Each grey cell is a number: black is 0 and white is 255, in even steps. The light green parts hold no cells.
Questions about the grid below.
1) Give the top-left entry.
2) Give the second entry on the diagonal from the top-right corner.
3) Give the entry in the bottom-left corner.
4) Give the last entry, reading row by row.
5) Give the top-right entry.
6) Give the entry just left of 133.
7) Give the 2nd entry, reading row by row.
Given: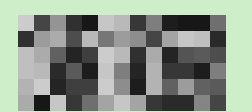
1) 204
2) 191
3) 171
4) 69
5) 111
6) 42
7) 69

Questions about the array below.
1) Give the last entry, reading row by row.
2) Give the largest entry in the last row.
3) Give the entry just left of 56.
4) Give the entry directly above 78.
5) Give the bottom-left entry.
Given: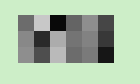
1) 22
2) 186
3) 130
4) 42
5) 142

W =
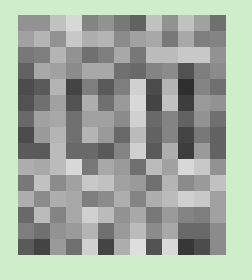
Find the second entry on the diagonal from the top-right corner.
126
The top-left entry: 146
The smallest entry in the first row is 98
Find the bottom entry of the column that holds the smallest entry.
55
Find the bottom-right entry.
139
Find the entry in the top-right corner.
112
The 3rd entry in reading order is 193
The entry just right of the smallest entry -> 132
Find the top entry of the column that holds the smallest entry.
193
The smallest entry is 47
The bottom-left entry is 90
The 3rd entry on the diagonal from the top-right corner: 200
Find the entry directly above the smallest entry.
82
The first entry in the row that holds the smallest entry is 76
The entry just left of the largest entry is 174
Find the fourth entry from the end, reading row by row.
216
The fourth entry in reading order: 216
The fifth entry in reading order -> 132
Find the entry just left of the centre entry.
154
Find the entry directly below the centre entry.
132
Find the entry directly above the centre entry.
139
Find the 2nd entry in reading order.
146
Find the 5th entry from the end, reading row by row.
82

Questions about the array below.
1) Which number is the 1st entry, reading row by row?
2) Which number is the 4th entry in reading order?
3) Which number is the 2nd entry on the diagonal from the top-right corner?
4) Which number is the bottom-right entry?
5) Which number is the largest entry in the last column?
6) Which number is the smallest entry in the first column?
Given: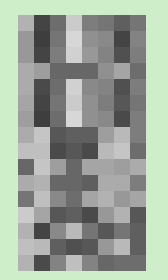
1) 178
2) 203
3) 68
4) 109
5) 171
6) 103

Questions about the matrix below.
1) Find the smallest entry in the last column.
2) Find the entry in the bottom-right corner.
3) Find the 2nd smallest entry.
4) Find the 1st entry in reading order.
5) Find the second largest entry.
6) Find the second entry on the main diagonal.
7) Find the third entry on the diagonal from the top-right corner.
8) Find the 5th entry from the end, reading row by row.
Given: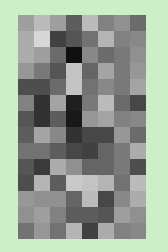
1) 71
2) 136
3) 24
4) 158
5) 201
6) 215
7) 107
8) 180
